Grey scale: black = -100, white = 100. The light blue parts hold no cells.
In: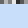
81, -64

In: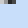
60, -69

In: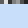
77, -72

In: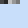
53, -69

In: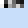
100, -96

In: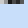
59, -81

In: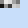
84, -86

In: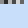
67, -66

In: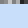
56, -72
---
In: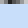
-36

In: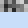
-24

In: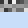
10

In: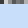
-32

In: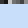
-11

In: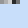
62

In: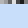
74

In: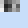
-52

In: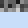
-24

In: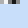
-4
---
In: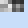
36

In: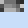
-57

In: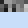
-34

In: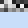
-10

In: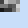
-83

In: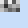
51

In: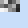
93

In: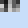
11
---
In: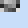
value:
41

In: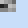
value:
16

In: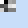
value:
31

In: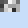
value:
92

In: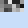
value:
79

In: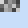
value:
18

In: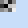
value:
-73

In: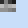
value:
-53

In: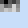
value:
-29
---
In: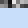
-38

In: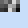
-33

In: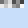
-11

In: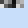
-45

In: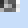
-52

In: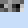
-75

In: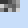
63

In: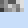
-7
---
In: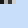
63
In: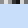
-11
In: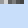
-47
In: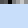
14
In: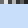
-73
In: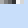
68
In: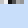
18
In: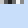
8
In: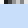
80
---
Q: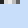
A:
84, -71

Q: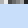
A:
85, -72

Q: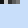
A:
56, -86

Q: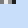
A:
86, -75

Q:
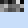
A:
70, -97

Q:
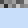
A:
55, -66

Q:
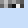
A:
87, -87

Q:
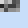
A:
69, -71

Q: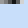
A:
65, -85

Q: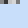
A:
67, -56
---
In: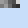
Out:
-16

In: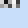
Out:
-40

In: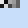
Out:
-47

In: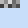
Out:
-51

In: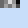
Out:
-5

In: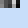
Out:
-61

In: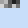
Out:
-21

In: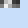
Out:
37

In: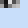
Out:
-2
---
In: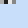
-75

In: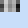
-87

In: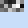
-91

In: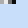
-91

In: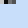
-91

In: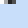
-70

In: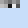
-81

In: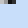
-86
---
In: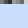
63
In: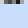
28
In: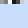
61
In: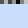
54
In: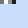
-75
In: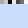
95
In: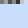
53
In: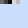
44
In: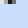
-12
